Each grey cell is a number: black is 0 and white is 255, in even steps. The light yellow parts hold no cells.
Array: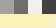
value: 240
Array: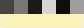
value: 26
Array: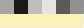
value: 189
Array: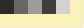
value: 156
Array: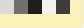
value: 30
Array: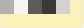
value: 91
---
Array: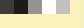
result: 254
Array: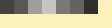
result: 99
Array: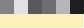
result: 182
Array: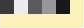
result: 151
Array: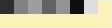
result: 15
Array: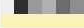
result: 108
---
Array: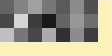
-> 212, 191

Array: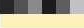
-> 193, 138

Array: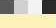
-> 243, 208

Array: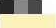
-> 253, 135

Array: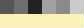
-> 203, 161

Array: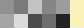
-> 218, 195

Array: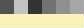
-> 195, 166
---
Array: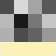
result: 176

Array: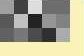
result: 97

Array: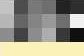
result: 141

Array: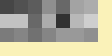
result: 123

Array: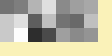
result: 201

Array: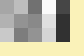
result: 201
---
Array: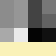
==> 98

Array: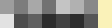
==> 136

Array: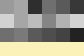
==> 210

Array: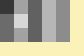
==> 140

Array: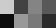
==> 88

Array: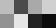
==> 208
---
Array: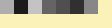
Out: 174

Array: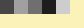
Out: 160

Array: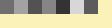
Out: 162

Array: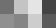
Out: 205

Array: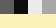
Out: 167

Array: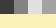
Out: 163

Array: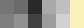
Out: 191
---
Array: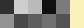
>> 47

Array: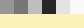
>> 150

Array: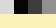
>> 217

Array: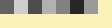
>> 98

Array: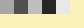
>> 167

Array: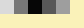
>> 218

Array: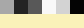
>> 168

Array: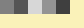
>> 128
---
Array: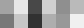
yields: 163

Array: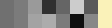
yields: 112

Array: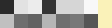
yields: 42

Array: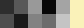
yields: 46

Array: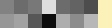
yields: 130

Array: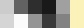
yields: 204

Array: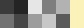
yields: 59
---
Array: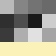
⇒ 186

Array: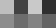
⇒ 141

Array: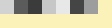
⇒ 199

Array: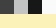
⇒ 64

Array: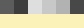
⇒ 178

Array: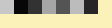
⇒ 166

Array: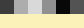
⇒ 144

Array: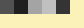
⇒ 81

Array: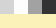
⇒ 162
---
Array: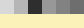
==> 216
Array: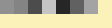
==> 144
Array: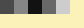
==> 74
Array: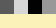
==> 90
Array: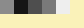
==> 139
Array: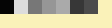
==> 5
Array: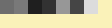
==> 109
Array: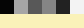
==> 5
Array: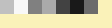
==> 192
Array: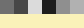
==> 111
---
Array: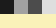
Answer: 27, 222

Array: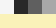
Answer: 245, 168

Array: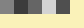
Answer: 130, 79

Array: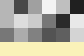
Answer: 182, 212

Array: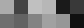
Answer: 171, 16

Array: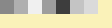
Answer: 136, 218

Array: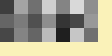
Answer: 62, 112

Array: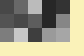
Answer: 72, 166

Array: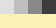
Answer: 224, 60

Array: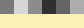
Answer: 121, 173
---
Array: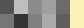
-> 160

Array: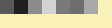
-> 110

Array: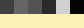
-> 209

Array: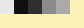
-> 140

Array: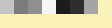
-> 46

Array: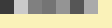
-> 86
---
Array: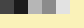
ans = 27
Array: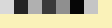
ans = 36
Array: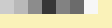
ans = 185
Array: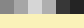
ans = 166
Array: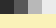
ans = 88
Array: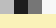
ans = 29
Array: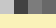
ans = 66
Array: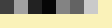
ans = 160
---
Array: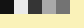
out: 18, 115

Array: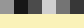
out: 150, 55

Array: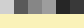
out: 208, 57

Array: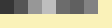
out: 54, 130

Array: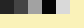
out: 36, 217

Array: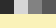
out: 44, 88

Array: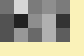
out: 114, 93

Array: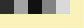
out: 45, 217
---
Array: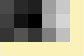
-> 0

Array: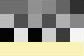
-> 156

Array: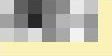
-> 38

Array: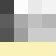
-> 192

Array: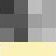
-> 158

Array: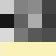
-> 173

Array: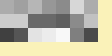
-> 105
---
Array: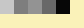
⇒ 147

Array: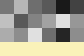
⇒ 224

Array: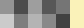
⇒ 180

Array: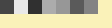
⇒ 48

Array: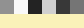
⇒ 35

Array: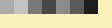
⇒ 121

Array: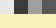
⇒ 159

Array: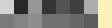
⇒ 140

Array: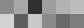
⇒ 200
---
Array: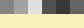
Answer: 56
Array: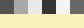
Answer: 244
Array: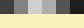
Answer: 85
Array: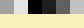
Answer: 96
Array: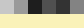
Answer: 51
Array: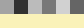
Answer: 209
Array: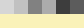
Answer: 61
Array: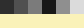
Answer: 143
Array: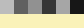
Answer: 166
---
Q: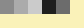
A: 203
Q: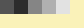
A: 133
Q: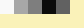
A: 126
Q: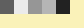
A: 150
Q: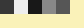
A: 24
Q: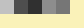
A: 48
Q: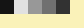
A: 152
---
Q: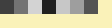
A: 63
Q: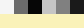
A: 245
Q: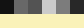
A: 18
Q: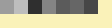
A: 156
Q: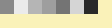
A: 137
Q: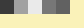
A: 58
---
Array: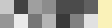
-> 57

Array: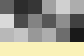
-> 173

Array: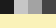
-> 198

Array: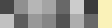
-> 82

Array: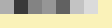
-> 97

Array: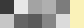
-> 90

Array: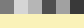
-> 79

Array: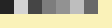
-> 146
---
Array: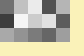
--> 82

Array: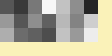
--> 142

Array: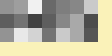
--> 135

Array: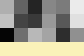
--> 123

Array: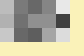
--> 133

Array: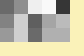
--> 249

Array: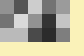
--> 115
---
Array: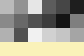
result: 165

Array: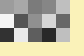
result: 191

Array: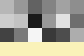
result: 173

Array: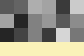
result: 119

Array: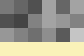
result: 197

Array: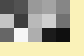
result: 15

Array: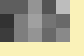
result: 137
